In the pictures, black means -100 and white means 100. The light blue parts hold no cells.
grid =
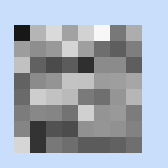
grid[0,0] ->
-82
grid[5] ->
[-3, 7, 4, -10, 63, 16, 20, -3]
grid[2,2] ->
-41
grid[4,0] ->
-17
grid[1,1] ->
11
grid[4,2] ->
52
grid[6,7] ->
2
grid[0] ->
[-82, 42, 71, 27, 65, 94, -6, 36]
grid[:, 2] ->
[71, 20, -41, 16, 52, 4, -36, -6]
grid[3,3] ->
53
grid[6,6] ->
14
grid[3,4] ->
52
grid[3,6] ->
24
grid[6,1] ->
-60
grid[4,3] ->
46

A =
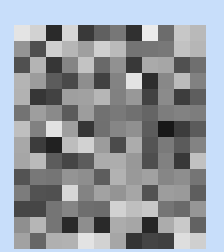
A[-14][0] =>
79
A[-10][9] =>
9
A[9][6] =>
40
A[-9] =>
[-10, 24, 8, -29, 23, -11, -5, -12, -21, -2, 2, -2]
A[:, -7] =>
[-25, 63, -18, -49, 43, -11, -12, 22, 35, -27, 27, -15, -68, 65]
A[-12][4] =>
53
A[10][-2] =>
21
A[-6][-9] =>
-46
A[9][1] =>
-6
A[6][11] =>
-29
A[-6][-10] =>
-28
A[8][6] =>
36
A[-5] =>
[-35, -6, -8, 16, 11, -27, 40, 20, 26, 5, 11, -8]
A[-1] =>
[27, -20, 38, 40, 78, 65, 30, -59, -47, -50, 74, 62]
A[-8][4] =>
-58
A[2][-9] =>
4
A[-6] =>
[30, 46, -28, -46, -28, 35, 36, 19, -39, 1, -56, 51]
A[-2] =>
[12, 43, -8, -68, 11, -68, 35, 30, -70, 35, 58, -23]
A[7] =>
[32, -53, -74, 48, 65, 22, -41, 35, -34, -4, -29, 3]
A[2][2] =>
-58
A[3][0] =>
41
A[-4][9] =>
23
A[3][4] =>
11
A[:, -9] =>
[68, 43, 4, -43, 25, -29, 25, 48, -46, 16, 69, 4, -68, 40]
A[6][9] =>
-81
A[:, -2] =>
[56, 52, -37, 47, -52, 2, -53, -29, -56, 11, 21, -17, 58, 74]
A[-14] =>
[79, 65, -67, 68, -55, -25, -7, -62, 84, -15, 56, 45]
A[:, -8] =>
[-55, 25, 53, 11, 26, 23, -58, 65, -28, 11, 3, -14, 11, 78]
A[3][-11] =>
22
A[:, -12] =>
[79, 16, -37, 41, 40, -10, 50, 32, 30, -35, -3, -45, 12, 27]
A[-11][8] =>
-65

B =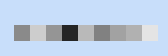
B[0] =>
8
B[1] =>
61
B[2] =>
17

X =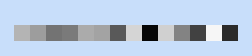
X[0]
41
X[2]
-10
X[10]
3
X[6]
-30

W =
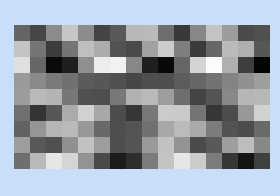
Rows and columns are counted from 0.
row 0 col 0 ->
-21
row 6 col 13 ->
-35
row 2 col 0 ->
75
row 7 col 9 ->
52
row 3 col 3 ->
-11
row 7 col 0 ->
24
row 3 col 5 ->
-32
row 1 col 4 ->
50
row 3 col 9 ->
-39
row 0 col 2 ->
9
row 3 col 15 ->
24
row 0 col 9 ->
-14
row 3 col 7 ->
-44
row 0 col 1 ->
-45
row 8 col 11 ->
59
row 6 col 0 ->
-23
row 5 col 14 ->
19
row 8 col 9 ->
54
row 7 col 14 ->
48
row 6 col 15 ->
-17
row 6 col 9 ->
32
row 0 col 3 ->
55
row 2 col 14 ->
-51
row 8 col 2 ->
80
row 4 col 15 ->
44
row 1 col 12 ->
-19
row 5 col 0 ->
-12
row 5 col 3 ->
34
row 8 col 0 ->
-13
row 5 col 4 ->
64
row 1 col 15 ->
-32
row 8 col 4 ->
15
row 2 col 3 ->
-76

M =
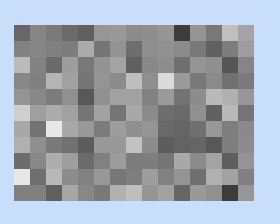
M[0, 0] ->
-19
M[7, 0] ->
38
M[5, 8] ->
9
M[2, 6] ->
28
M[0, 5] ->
18
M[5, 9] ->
-14
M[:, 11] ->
[16, -5, 17, -5, 10, 13, -12, -21, 9, -12, 20]
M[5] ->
[62, 25, 35, 26, -8, 27, -8, 32, 9, -14, -17, 13, -24, 45, -9]
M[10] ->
[0, 0, -25, 30, 6, -5, 39, 49, 17, 26, -20, 20, 13, -53, 18]
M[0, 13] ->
50
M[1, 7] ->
-14
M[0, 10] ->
-53
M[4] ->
[16, 7, -3, 13, -31, 13, 26, 26, 1, 21, -10, 10, 45, 38, 18]
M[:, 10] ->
[-53, 9, -13, 21, -10, -17, -21, -22, 32, 16, -20]
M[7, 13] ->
-1
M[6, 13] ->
-1
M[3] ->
[6, 0, 41, 26, -8, 16, 9, 49, 12, 71, 21, -5, 9, -11, -4]
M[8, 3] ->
24
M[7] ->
[38, 12, -5, -11, -28, 19, 19, 52, 10, -27, -22, -21, -31, -1, 10]
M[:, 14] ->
[29, 24, 4, -4, 18, -9, 8, 10, 16, 0, 18]
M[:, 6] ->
[20, 15, 28, 9, 26, -8, 23, 19, 22, -7, 39]
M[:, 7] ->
[9, -14, -25, 49, 26, 32, 12, 52, -3, -1, 49]
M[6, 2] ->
82
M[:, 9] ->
[17, 14, 11, 71, 21, -14, -18, -27, -8, 1, 26]

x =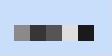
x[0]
8
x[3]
74

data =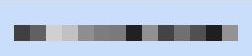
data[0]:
-50
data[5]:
-2
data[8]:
14
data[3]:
51
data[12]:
-76
